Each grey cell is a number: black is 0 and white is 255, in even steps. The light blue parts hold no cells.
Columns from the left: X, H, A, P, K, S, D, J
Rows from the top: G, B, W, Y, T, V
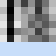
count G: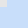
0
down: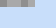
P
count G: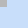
1
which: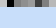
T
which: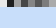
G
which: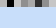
B

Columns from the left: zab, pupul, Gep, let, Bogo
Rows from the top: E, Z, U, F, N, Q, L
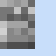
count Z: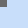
1
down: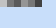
Bogo

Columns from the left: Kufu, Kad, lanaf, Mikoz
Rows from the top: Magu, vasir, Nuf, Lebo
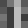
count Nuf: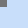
1
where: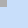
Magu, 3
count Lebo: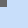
2

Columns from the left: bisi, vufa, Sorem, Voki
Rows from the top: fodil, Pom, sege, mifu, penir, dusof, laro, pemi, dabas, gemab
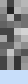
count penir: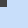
2
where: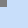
mifu, 3
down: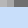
Voki

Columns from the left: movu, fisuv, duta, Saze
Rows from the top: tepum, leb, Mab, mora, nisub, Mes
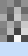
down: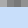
movu
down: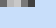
duta
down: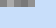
movu
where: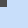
Mes, 4

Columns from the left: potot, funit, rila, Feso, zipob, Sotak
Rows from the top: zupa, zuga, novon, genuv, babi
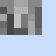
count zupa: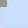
0
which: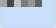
novon
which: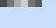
zuga
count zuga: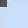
1
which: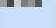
novon
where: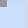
novon, 5
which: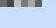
genuv

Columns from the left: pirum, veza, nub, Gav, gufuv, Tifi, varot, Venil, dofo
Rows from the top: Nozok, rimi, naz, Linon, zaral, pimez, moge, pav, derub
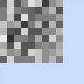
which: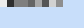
pimez
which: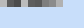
zaral
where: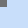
rimi, 4

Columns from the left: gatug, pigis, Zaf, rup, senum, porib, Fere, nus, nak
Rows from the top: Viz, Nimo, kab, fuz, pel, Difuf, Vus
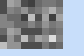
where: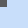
Vus, 8
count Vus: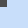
3
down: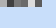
nus
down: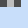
rup
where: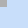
Nimo, 8
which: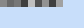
kab

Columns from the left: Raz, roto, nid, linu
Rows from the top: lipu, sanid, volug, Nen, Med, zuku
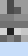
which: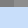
volug
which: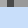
lipu
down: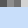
nid
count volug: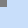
2
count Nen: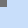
4

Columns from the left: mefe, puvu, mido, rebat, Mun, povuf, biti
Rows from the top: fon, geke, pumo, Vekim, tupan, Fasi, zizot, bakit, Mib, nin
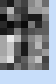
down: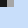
mefe
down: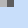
mido
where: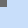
fon, 7

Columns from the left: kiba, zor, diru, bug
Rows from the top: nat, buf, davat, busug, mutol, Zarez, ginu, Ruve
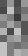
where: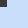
davat, 3
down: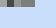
zor
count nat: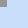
2
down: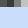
diru
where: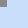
davat, 4
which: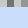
Ruve

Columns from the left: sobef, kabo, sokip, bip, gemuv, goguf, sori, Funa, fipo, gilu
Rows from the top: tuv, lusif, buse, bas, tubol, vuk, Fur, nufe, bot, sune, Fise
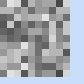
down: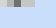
gilu
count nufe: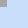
1
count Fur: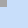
2
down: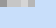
Funa

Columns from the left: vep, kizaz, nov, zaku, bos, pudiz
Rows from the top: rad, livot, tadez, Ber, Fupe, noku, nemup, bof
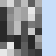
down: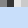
kizaz
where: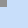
tadez, 2
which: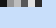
Fupe
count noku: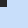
3

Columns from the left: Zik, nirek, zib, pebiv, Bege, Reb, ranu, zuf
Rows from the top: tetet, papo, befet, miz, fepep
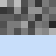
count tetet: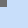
0
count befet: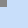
0
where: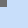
miz, 7

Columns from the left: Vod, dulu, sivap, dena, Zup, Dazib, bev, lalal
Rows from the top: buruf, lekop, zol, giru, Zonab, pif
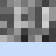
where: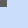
buruf, 1
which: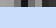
pif
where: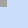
pif, 6
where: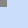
buruf, 2
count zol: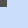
4
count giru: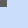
0
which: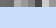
lekop

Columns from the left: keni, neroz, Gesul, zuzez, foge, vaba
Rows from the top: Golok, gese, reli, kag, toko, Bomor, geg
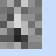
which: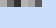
toko
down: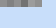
foge
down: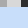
Gesul

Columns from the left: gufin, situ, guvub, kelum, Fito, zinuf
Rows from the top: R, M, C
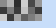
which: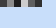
M
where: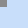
R, 1
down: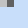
kelum
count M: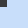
3

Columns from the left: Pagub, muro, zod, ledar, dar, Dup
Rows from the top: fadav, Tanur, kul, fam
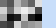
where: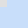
fadav, 6
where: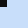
kul, 2
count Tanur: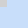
3

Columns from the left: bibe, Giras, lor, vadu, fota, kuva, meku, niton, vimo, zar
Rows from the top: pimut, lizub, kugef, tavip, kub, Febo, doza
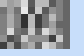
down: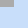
Giras
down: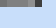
bibe
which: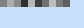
kugef
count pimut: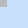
3

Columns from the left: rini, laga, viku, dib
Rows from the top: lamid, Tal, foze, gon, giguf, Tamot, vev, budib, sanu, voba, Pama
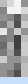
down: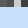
viku
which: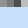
Pama
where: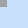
budib, 2
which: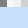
Tal
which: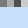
gon

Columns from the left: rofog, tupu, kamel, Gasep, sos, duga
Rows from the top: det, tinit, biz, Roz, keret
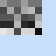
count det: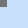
4
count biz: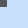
3

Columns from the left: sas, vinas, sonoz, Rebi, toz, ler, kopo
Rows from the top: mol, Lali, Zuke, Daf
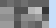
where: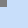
Daf, 4
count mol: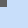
5
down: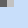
ler

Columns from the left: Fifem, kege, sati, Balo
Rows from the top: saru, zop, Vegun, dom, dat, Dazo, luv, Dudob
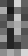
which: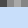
dom
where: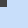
Vegun, 4

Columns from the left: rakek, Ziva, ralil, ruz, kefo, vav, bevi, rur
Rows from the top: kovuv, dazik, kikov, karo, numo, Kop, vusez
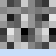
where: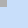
kikov, 1
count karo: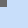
2
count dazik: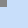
3
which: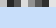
kikov
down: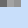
vav

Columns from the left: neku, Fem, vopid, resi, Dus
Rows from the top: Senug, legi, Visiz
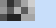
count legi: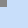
0
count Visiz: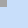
2

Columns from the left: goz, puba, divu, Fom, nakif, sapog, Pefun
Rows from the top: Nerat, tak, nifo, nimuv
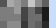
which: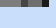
nifo
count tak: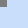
2
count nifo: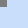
3

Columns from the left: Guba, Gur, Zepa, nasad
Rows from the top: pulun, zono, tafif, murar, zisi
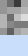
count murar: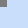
2
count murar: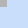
1

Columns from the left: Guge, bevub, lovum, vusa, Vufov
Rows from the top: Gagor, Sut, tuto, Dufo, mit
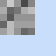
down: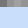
lovum
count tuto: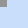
4
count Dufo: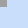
3
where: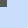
tuto, 2
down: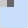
bevub

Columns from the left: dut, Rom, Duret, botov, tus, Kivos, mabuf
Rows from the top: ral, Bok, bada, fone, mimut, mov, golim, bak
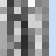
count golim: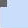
3
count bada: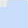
0

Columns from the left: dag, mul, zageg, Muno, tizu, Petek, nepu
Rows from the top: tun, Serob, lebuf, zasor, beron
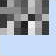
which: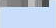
Serob
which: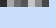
tun
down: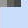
zageg
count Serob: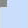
4
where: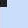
zasor, 4
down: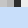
tizu

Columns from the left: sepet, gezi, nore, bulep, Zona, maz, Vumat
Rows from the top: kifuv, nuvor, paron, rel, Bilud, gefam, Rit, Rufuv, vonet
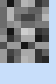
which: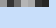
vonet
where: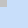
Bilud, 5
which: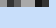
gefam
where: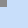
rel, 2
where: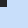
vonet, 7

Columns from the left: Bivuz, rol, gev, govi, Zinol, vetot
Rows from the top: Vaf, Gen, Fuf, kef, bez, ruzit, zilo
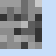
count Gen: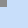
4
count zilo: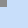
3
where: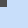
kef, 6
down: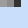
Bivuz
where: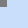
zilo, 1
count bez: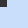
2

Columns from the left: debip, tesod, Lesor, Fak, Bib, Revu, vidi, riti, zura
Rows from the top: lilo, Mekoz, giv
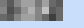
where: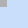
Mekoz, 5
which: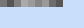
lilo
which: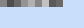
Mekoz
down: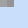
Fak
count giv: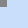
2

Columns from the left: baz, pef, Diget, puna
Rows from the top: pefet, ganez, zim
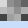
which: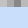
ganez
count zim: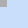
1
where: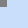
pefet, 3
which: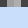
zim
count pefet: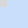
1
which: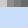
pefet

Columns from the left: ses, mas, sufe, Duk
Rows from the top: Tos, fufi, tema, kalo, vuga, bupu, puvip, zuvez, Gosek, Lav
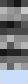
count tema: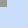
2
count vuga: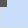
0
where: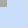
puvip, 1
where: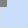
tema, 4

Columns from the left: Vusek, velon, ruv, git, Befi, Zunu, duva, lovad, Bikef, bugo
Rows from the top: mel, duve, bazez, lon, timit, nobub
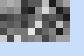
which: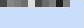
timit
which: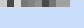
nobub
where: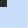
duve, 4
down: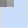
bugo

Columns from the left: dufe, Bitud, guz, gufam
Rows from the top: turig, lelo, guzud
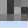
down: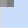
dufe
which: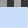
lelo
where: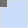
turig, 3
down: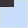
Bitud
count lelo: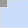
1
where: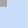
lelo, 3
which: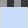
lelo

